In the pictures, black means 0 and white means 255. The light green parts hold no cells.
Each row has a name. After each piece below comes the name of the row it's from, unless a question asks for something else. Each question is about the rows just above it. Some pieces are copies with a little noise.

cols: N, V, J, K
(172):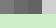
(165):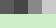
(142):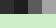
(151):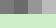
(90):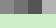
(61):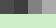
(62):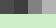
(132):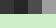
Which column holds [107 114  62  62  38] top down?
V
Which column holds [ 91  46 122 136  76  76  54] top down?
N
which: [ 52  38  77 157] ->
(132)
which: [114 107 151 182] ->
(151)

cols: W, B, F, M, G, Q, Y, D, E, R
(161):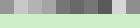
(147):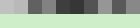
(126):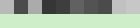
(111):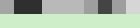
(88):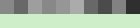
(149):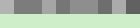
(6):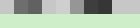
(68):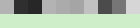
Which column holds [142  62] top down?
Y
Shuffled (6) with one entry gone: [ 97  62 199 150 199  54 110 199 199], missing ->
[207]
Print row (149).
[179 124 124 165 118 142 142 110 171  97]
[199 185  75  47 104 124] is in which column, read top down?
B

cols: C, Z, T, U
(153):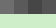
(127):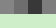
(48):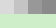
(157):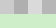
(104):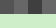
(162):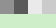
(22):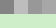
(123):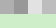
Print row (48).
[218 196 152 138]
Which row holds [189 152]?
(22)
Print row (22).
[132 189 152 167]

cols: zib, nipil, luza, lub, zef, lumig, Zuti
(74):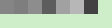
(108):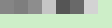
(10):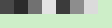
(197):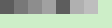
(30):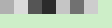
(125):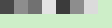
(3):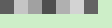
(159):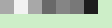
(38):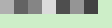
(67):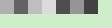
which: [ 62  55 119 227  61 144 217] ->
(10)
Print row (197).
[ 93 120 141 161  93 176 190]
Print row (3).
[ 93 197 161  78 176 211  99]

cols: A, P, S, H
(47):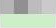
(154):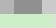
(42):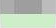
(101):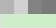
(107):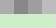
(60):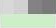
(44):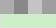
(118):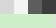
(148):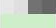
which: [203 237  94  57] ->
(118)
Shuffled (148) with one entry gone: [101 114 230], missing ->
[223]

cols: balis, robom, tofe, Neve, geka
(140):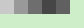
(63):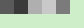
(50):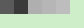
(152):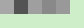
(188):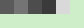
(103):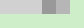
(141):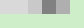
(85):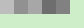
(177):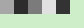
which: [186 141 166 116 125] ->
(85)
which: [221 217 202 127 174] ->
(141)
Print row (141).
[217 217 201 129 175]

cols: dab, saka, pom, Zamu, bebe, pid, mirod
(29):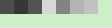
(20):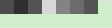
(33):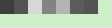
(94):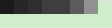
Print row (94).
[ 27  39  47  62  62  91 145]
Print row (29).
[ 76  55  83 215 131 180 194]
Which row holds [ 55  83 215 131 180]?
(29)
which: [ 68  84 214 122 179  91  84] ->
(33)
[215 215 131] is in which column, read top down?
Zamu
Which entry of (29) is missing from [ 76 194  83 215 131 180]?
[55]

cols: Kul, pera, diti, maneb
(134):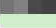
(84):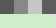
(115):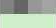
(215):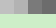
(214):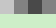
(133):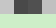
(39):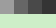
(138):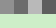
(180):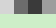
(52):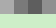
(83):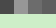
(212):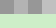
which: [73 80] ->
(133)
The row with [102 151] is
(115)
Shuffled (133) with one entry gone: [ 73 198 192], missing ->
[80]
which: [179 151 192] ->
(212)
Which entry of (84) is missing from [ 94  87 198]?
[136]
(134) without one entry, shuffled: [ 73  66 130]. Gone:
[116]

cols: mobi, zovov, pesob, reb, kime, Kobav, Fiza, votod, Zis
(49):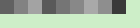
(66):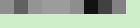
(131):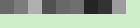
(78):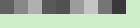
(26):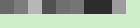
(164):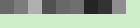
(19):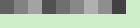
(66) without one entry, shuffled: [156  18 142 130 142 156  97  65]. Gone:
[148]
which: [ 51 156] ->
(131)

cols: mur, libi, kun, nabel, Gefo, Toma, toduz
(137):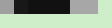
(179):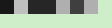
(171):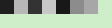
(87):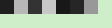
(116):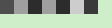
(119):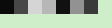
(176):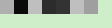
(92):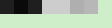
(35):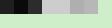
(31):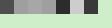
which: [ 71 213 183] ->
(119)
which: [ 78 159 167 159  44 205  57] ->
(31)

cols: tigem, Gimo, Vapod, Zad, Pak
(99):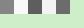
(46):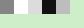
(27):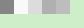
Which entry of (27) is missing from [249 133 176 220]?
[189]
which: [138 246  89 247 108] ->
(99)
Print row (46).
[133 255 220  17 189]
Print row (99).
[133 249  94 243 108]

